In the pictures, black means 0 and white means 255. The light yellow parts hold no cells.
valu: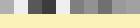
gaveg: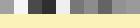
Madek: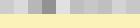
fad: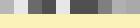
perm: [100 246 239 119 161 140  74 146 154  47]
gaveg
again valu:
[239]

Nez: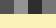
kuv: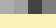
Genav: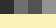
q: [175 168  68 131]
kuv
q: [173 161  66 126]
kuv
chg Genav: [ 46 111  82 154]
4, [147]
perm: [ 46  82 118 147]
Nez

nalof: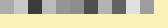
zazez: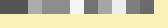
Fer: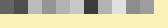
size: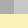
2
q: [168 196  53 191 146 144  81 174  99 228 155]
nalof
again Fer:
[179]
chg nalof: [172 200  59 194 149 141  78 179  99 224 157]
4, [186]
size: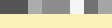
8
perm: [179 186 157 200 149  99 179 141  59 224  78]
Fer
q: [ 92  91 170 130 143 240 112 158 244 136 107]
zazez

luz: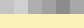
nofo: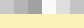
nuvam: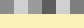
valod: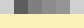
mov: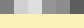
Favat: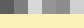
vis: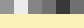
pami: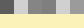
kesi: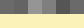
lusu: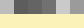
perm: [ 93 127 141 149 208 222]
mov
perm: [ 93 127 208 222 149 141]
mov
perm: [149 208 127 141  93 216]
Favat
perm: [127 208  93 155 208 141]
nuvam
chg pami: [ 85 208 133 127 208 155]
1, [93]
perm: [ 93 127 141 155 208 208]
nuvam
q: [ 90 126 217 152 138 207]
Favat

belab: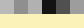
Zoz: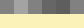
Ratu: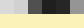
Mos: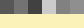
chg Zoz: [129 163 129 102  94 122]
6, [129]
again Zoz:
[129]
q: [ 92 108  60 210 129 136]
Mos
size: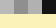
4

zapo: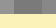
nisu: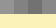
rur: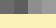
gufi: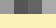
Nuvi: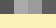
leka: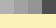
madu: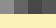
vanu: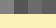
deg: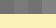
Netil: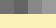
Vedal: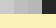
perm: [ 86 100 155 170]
gufi
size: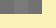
3
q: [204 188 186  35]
Vedal

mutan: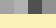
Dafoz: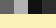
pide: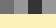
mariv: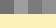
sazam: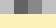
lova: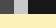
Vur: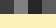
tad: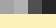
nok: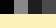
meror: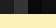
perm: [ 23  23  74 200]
lova
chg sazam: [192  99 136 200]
4, [192]

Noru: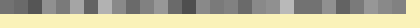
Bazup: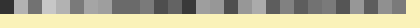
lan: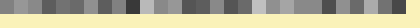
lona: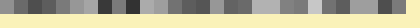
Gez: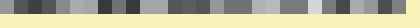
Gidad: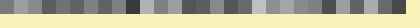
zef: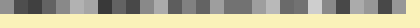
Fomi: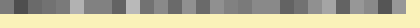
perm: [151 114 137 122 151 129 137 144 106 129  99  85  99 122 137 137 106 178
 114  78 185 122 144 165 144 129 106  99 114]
Fomi
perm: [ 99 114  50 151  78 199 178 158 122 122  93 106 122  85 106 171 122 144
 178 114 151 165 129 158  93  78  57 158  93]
lona
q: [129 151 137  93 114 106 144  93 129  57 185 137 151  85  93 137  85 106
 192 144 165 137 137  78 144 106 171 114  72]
lan
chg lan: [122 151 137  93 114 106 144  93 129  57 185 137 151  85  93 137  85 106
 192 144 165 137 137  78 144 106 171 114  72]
1, [129]
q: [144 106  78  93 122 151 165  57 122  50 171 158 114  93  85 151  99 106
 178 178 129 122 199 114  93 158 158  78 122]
lona
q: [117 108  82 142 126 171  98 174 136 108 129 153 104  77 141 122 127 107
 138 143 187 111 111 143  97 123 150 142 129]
Noru

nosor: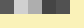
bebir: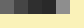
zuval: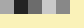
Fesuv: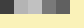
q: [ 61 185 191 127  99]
Fesuv
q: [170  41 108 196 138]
zuval
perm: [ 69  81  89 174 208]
nosor

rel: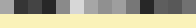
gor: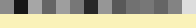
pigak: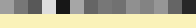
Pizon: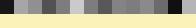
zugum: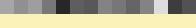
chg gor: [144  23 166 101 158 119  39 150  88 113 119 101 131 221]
1, [138]
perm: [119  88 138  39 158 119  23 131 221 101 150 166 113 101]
gor
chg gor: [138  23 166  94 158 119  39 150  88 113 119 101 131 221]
4, [101]
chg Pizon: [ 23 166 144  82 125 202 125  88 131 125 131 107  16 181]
11, [138]
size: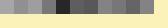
11

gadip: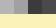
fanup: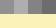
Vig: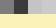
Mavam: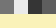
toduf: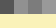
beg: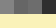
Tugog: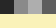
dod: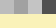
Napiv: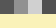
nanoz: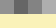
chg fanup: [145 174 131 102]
4, [109]
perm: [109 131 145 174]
fanup

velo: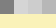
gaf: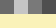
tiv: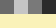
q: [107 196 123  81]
gaf
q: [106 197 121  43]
tiv

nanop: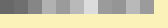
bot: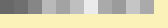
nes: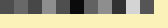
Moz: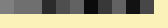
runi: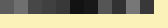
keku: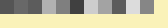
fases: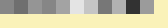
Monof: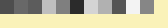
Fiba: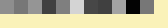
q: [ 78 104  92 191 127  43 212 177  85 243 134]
Monof
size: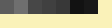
7
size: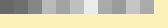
11
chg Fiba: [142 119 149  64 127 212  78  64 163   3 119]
7, [71]
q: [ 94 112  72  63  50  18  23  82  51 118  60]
runi
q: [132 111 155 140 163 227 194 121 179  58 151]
fases

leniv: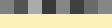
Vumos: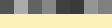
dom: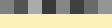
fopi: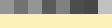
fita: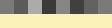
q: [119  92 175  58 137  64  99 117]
fita
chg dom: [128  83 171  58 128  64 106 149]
5, [134]
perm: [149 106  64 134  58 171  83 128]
dom
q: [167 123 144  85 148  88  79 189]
fopi
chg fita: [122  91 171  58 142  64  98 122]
5, [134]

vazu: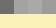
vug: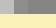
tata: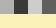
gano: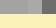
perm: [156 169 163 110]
vazu
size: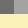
2
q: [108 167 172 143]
vazu
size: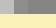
4
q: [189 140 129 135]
vug

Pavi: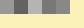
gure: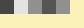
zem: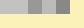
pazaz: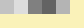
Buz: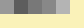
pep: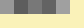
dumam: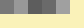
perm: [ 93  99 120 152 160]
pep
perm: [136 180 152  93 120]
Buz
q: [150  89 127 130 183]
Buz
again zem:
[194]
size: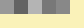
5
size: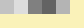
5

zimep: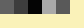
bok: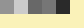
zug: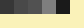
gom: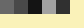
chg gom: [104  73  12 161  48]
3, [20]
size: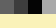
4

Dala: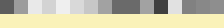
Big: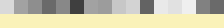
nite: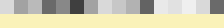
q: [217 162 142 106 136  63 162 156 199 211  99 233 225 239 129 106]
Big
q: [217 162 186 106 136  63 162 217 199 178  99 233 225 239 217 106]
nite
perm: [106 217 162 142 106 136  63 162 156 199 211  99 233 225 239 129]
Big
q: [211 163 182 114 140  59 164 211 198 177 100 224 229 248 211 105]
nite
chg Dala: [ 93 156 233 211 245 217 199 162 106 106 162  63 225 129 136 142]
5, [239]
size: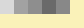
5

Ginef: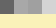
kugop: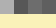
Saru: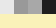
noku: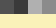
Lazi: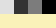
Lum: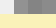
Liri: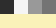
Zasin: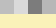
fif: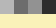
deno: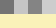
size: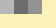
3
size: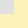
1

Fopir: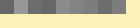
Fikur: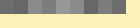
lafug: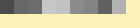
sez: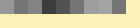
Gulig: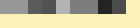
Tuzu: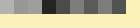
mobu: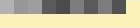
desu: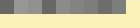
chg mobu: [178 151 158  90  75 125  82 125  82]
7, [90]
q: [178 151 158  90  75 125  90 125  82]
mobu
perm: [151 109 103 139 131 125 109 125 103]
Fopir
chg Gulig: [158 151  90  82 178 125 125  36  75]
1, [151]
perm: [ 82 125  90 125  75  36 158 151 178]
Tuzu

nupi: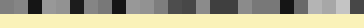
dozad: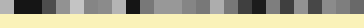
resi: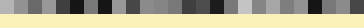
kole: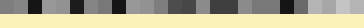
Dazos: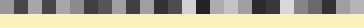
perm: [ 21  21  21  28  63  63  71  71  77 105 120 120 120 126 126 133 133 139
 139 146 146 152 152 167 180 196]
nupi
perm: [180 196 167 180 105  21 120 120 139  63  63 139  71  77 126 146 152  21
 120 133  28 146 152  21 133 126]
kole
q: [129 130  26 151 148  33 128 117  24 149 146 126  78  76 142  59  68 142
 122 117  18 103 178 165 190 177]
kole

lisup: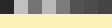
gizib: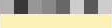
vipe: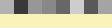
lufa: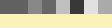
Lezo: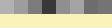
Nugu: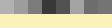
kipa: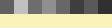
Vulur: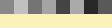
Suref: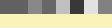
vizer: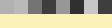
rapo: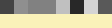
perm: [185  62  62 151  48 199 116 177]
vizer
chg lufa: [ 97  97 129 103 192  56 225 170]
3, [136]
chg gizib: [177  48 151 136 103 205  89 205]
2, [56]

